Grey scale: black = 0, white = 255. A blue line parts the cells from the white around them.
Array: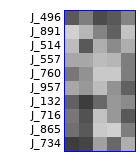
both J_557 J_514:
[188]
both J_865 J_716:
[89]

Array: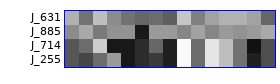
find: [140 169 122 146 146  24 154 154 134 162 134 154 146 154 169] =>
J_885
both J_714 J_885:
[24]

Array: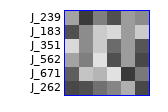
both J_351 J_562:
[156]
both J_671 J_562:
[225]

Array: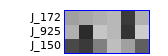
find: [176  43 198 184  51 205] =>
J_925
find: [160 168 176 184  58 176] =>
J_172
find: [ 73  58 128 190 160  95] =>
J_150

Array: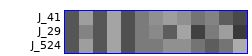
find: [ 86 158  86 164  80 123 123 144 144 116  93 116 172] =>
J_524
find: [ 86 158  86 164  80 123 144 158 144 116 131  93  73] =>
J_41
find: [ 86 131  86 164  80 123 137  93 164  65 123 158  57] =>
J_29

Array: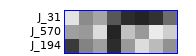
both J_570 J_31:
[36]
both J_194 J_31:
[44]
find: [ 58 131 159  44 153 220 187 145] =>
J_194
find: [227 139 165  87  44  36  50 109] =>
J_31
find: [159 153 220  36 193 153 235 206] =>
J_570

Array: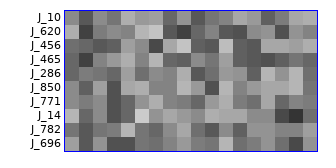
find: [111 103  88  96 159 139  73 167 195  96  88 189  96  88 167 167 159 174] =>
J_456
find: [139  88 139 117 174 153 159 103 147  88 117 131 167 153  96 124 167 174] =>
J_10
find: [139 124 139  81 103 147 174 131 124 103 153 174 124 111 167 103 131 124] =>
J_771
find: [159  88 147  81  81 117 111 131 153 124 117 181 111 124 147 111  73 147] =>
J_696
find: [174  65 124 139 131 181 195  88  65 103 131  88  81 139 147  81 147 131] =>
J_620

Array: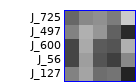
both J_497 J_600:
[176]
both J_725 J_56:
[136]

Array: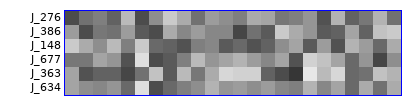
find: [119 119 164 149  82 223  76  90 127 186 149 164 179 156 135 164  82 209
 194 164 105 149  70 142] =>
J_677
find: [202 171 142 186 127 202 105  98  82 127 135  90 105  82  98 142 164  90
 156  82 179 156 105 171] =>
J_148
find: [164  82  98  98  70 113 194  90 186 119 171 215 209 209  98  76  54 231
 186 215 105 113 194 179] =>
J_363
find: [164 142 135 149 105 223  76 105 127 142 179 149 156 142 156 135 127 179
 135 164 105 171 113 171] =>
J_634

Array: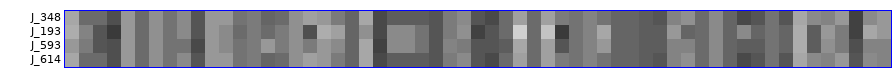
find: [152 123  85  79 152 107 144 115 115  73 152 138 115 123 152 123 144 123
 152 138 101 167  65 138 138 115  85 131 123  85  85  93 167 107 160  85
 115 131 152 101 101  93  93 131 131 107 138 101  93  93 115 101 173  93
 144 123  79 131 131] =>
J_593
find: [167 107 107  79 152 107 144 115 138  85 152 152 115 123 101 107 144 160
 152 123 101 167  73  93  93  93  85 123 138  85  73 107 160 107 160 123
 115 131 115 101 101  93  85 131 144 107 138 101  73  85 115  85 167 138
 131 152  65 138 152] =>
J_348

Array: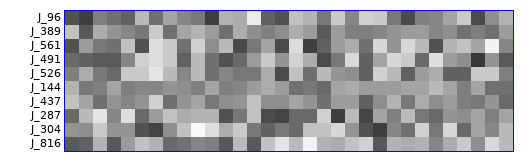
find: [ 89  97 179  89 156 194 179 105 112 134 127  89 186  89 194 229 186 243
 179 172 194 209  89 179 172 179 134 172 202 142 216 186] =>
J_816
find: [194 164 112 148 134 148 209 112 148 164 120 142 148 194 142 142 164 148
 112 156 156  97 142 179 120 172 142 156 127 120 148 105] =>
J_437
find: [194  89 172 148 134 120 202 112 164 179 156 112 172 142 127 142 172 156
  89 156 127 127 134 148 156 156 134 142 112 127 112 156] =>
J_389
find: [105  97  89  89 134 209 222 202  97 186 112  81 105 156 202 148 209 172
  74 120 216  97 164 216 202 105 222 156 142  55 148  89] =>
J_491

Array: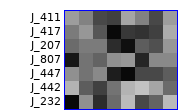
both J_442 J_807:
[115]
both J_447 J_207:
[93]
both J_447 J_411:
[72]
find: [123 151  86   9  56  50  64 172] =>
J_417

